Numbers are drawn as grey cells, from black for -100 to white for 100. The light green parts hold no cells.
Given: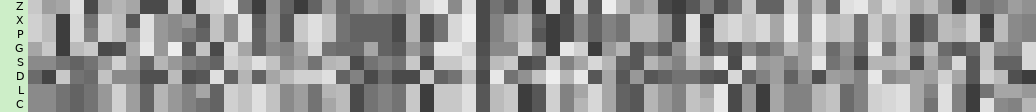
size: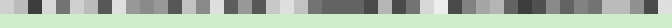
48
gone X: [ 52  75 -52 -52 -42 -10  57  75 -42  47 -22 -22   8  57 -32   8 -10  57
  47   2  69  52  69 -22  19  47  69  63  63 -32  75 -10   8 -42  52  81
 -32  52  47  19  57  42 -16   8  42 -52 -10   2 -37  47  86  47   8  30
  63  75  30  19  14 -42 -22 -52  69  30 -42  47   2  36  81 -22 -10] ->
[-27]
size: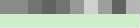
10
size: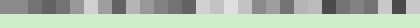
30
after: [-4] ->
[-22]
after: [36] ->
[63]
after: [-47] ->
[57]

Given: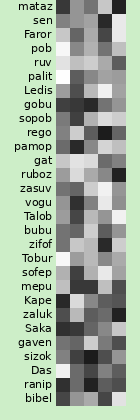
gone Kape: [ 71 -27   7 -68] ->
[-33]
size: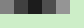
5
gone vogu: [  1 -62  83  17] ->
[12]

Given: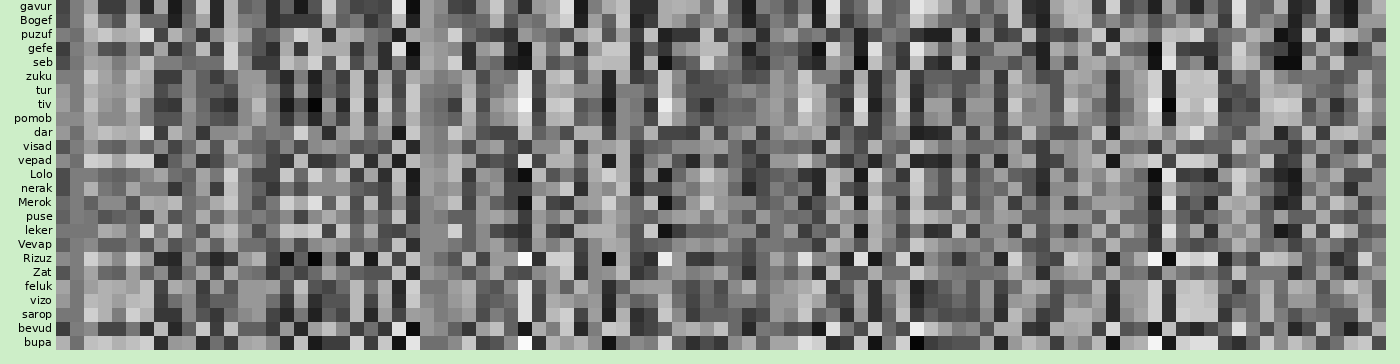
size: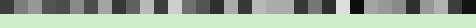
34
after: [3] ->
[-40]
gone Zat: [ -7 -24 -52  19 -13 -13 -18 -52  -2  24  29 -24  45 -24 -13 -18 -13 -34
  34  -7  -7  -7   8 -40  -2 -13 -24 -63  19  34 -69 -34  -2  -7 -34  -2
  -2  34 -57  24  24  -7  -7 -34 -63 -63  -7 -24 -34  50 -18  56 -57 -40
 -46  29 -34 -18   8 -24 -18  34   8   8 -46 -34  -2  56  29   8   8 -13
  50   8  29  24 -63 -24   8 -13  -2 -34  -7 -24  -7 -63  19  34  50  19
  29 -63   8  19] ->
[14]
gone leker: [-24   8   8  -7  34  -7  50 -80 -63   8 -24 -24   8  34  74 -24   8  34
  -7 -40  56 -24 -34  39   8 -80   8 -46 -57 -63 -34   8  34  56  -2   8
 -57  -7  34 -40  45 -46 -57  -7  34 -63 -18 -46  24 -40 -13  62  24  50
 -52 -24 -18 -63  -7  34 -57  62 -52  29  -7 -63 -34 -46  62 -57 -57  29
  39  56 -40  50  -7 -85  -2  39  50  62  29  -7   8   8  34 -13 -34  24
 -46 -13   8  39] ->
[-29]
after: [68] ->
[-34]

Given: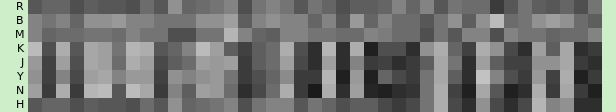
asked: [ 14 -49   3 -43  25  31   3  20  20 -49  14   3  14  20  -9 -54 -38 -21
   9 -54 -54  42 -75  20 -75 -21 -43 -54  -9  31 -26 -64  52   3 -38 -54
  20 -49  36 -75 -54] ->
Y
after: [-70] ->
[-75]
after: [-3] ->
[-15]

